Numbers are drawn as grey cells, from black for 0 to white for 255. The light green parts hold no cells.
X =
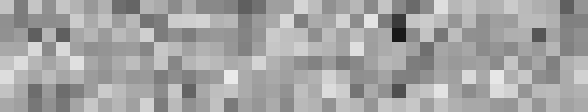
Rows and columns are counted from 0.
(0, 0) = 195
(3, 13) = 162
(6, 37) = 148
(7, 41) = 170
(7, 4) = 119
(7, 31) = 193
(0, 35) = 179
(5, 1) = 182
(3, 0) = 168
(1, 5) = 204
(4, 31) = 162
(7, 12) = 186
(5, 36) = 174
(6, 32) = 165
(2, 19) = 202
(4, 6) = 167
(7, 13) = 144
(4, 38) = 166
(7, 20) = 137
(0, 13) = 172
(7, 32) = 176
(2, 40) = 132
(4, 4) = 182
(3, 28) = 178
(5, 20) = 160
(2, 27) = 170
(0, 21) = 213
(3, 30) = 111
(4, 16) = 170
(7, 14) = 159
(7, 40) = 162
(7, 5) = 165
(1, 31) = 186
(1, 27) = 124
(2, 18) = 149
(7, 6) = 199
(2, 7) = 155
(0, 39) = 168

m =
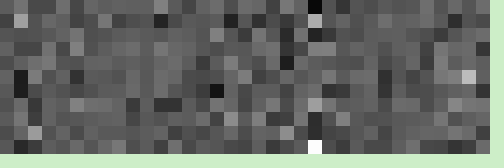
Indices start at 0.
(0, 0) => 92
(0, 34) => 108
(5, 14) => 73
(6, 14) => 60
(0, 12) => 90
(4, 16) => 124
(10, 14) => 90
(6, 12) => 85
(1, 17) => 86
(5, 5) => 50
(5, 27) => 48
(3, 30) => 66
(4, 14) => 59
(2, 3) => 88
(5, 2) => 123
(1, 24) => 99
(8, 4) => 84
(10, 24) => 60
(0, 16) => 78
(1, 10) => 83
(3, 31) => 117
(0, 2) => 73
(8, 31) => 117
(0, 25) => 84
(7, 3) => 98
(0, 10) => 95
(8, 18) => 126
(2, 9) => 95
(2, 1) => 80
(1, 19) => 76
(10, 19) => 58
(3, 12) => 103
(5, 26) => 108
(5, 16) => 101
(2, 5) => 115
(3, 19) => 112

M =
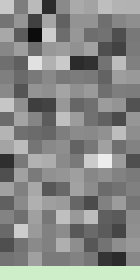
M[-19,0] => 201
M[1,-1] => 142
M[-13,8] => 126
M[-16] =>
[135, 158, 108, 152, 157, 145, 161, 79, 66, 122]
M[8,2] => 133
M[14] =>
[96, 138, 176, 159, 155, 102, 75, 129, 156, 116]
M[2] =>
[168, 92, 12, 205, 109, 151, 110, 114, 78, 120]
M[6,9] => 124
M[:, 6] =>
[163, 147, 110, 161, 49, 121, 154, 112, 113, 137, 119, 203, 135, 140, 75, 188, 106, 87, 118]
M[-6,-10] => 161
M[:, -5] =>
[170, 147, 151, 145, 43, 124, 144, 102, 156, 139, 99, 121, 159, 162, 102, 153, 88, 142, 130]
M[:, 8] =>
[179, 134, 78, 66, 189, 158, 126, 148, 75, 189, 111, 156, 130, 114, 156, 90, 69, 142, 43]
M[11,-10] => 47
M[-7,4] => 149
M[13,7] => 107
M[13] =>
[161, 128, 168, 87, 104, 162, 140, 107, 114, 128]
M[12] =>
[79, 161, 122, 145, 149, 159, 135, 144, 130, 122]
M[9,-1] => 142
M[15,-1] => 141
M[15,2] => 160
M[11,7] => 237
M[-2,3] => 129
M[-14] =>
[127, 106, 121, 137, 120, 124, 121, 99, 158, 153]
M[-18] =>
[116, 149, 65, 166, 97, 147, 147, 111, 134, 142]
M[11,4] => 138
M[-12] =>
[198, 143, 62, 67, 152, 102, 112, 156, 148, 82]
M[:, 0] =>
[201, 116, 168, 135, 111, 127, 137, 198, 107, 180, 164, 47, 79, 161, 96, 131, 105, 79, 115]

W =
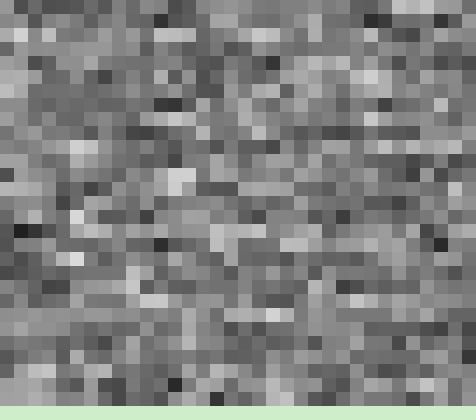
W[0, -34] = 151
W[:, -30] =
[81, 140, 122, 139, 144, 106, 112, 110, 104, 123, 161, 116, 108, 89, 68, 112, 106, 108, 180, 95, 72, 113, 146, 139, 94, 91, 120, 104, 129]
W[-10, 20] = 116
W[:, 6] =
[106, 95, 129, 151, 166, 99, 103, 108, 124, 88, 192, 153, 127, 68, 164, 145, 188, 102, 125, 116, 150, 120, 151, 102, 93, 114, 170, 154, 152]
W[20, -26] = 168
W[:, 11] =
[129, 51, 190, 131, 126, 174, 125, 58, 170, 84, 101, 98, 166, 161, 95, 133, 167, 46, 114, 97, 122, 199, 137, 105, 126, 110, 93, 111, 83]
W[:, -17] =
[140, 126, 166, 95, 110, 108, 125, 168, 173, 131, 94, 103, 121, 162, 101, 94, 179, 107, 105, 130, 131, 154, 175, 109, 94, 96, 136, 144, 99]
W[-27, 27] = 111
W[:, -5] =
[179, 109, 72, 116, 119, 109, 144, 110, 136, 82, 179, 72, 63, 128, 95, 108, 165, 126, 138, 112, 100, 153, 135, 95, 146, 106, 114, 164, 76]
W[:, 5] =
[86, 123, 117, 149, 143, 140, 115, 105, 103, 113, 207, 174, 139, 104, 105, 215, 166, 107, 219, 114, 138, 163, 142, 114, 110, 171, 130, 87, 132]
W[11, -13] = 124
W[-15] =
[125, 138, 141, 124, 68, 105, 164, 156, 125, 108, 141, 95, 122, 129, 133, 140, 115, 101, 118, 100, 111, 158, 122, 114, 109, 115, 88, 89, 67, 95, 139, 120, 158, 145]
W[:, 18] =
[122, 113, 199, 145, 88, 98, 169, 126, 153, 186, 94, 137, 130, 169, 118, 75, 192, 114, 100, 121, 109, 102, 164, 81, 108, 102, 109, 148, 124]
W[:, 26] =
[93, 46, 184, 113, 158, 206, 168, 115, 198, 116, 155, 101, 153, 136, 88, 121, 147, 177, 115, 118, 104, 174, 120, 95, 119, 113, 101, 166, 119]
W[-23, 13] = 111
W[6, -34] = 188
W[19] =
[73, 83, 93, 104, 95, 114, 116, 116, 117, 189, 159, 97, 119, 140, 133, 113, 89, 130, 121, 151, 116, 133, 89, 142, 120, 121, 118, 109, 145, 112, 125, 108, 82, 108]
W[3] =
[103, 152, 140, 141, 139, 149, 151, 151, 133, 139, 92, 131, 111, 91, 99, 118, 83, 95, 145, 129, 115, 109, 118, 121, 121, 131, 113, 141, 131, 116, 136, 101, 98, 119]
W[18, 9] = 141
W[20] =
[132, 116, 99, 68, 72, 138, 150, 153, 168, 198, 93, 122, 95, 93, 117, 113, 113, 131, 109, 117, 104, 97, 181, 151, 62, 78, 104, 94, 105, 100, 148, 124, 116, 120]
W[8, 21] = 137
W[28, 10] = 100
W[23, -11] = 138
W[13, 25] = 112
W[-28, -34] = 135
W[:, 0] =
[151, 135, 171, 103, 158, 172, 188, 140, 157, 116, 131, 161, 79, 180, 125, 103, 85, 82, 97, 73, 132, 103, 142, 147, 111, 87, 99, 158, 161]
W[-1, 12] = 141
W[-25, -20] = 86
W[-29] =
[151, 78, 105, 79, 81, 86, 106, 87, 127, 106, 136, 129, 76, 89, 133, 142, 148, 140, 122, 120, 128, 128, 138, 124, 131, 95, 93, 119, 191, 179, 193, 155, 152, 110]

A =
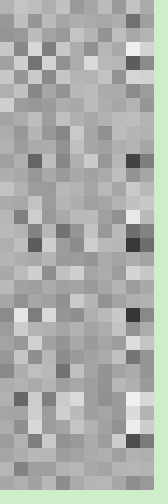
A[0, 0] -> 179
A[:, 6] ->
[166, 170, 180, 144, 217, 179, 187, 187, 168, 166, 166, 202, 162, 166, 160, 186, 194, 206, 150, 165, 155, 181, 175, 164, 155, 162, 163, 158, 158, 159, 177, 171, 171, 168, 181]
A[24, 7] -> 165
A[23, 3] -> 176
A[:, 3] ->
[175, 186, 163, 126, 210, 138, 166, 155, 158, 151, 172, 190, 169, 155, 156, 154, 183, 207, 181, 143, 171, 161, 217, 176, 161, 182, 184, 180, 127, 157, 156, 201, 182, 158, 183]
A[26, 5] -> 192
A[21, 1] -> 146
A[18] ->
[181, 174, 169, 181, 155, 156, 150, 170, 163, 173, 164]
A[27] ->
[173, 178, 170, 180, 159, 168, 158, 148, 183, 175, 155]
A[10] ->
[177, 157, 170, 172, 146, 192, 166, 161, 175, 180, 166]
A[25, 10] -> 149
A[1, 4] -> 166
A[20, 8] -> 180
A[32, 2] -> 183
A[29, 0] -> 165
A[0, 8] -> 154
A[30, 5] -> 196
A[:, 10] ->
[171, 159, 180, 211, 139, 210, 156, 150, 180, 178, 166, 126, 167, 185, 199, 185, 130, 109, 164, 199, 169, 178, 137, 172, 196, 149, 149, 155, 216, 179, 205, 123, 175, 180, 154]
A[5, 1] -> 150
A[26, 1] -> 173
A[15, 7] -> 160
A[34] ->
[167, 175, 162, 183, 141, 171, 181, 182, 167, 142, 154]
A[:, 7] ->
[188, 168, 147, 182, 184, 194, 171, 174, 178, 144, 161, 151, 170, 184, 165, 160, 152, 184, 170, 172, 165, 146, 186, 172, 165, 170, 148, 148, 145, 165, 162, 157, 175, 164, 182]
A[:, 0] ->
[179, 152, 149, 199, 161, 199, 175, 206, 163, 172, 177, 160, 174, 194, 171, 182, 186, 175, 181, 169, 185, 166, 139, 156, 163, 152, 137, 173, 177, 165, 172, 157, 165, 182, 167]
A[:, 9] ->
[194, 113, 168, 239, 93, 213, 139, 179, 189, 181, 180, 67, 148, 201, 193, 232, 110, 56, 173, 212, 156, 175, 54, 146, 221, 117, 171, 175, 240, 219, 236, 78, 178, 182, 142]
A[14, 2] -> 194
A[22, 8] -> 200
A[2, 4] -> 153
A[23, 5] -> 178
